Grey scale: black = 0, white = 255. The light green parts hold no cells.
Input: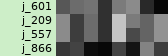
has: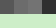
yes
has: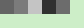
no
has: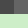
yes
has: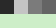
no

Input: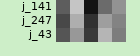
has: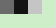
no
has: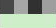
no
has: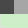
no
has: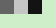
no
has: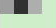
no
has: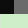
no

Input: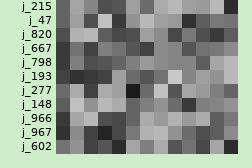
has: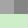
yes
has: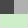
no
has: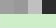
no
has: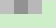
yes

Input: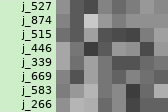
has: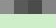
yes
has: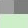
no
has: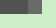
yes
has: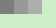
no
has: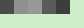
no

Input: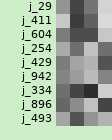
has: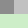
yes
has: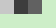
yes
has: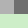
no
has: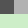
no
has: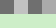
no

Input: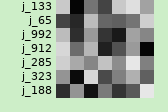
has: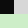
yes
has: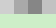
yes
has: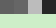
no
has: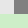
yes
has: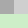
no

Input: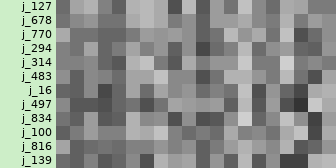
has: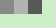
yes
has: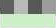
yes
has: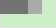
yes
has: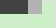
yes
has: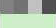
yes
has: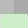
yes

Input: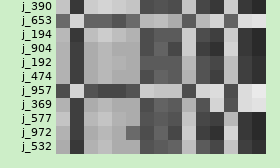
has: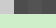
no
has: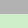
no
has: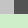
no
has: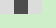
yes
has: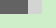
no

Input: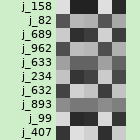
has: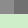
no
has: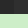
yes
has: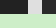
yes
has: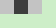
yes

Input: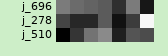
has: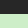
yes
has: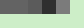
no
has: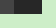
yes
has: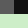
yes

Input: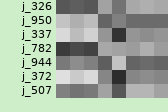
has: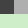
no
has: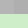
no
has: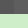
yes
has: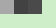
no

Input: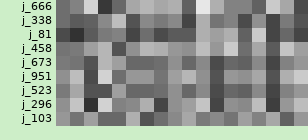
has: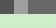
yes
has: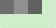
no
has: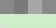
no
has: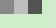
yes

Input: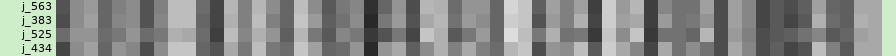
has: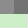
yes
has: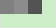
yes
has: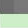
yes
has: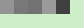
no
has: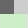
yes

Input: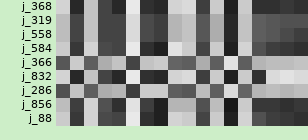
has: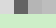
yes
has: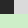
no
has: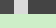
no
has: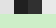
no
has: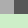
no
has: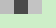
no

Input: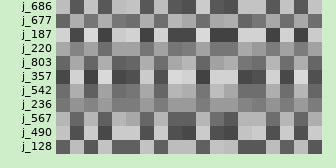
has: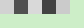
no
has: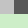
yes
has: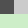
yes
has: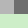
yes

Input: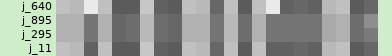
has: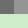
no
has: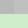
yes

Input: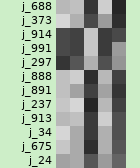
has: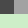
no
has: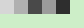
yes
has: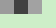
no
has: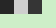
no
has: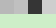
yes

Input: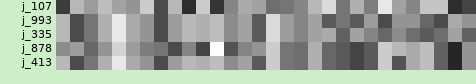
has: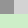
yes
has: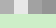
no
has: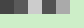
yes

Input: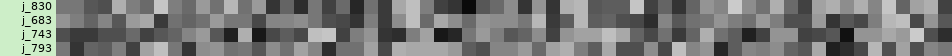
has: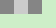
no
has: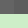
yes
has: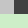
yes

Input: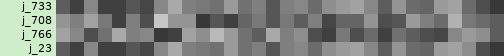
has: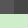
yes
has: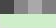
yes
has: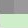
yes
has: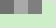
yes
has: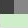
yes
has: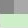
yes
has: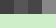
yes

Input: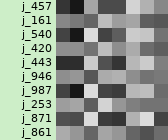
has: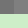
no
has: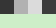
no

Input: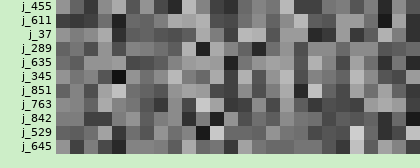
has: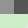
no
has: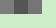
no
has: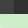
yes
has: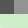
yes
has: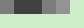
yes
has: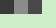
yes

